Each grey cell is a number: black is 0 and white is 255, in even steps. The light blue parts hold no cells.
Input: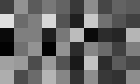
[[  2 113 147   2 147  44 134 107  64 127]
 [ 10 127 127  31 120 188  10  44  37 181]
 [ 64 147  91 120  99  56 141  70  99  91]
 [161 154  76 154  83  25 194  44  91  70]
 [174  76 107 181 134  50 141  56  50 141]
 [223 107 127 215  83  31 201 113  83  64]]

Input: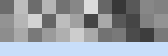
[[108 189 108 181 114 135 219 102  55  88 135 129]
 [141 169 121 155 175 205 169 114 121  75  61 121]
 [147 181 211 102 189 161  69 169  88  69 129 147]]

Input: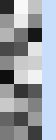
[[ 14 215 242]
 [ 37 248 195]
 [ 72  86 228]
 [100  66 156]
 [122 149  59]
 [136 201 207]
 [149 234 136]
 [164  51  86]
 [180 115  22]
 [201 172 129]]

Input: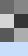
[[ 88 173]
 [107 134]
 [213  53]]

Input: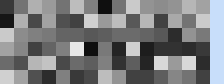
[[ 22 176  73 162  80  65 208 154 189  88 182  65 169 115 202]
 [ 57 115 176 154 115 189 128  15 115 202 147 140 147 182 162]
 [107  80 182 195  73 107  94 128  50  94  36 216 154 216  44]
 [162 134  65 100 128 232  15 121  36 208  29  50  50  44  57]
 [202 140 128 121 100 100  88  94 107 107 100  88  44 147 121]
 [208 162  80  44 128  57  73 189 147  65  65  94 134 115  65]]

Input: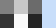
[[ 52 249  36]
 [128 200 107]]

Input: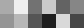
[[149 183  85  30 217  70]
 [170 239 114 202  99 134]]
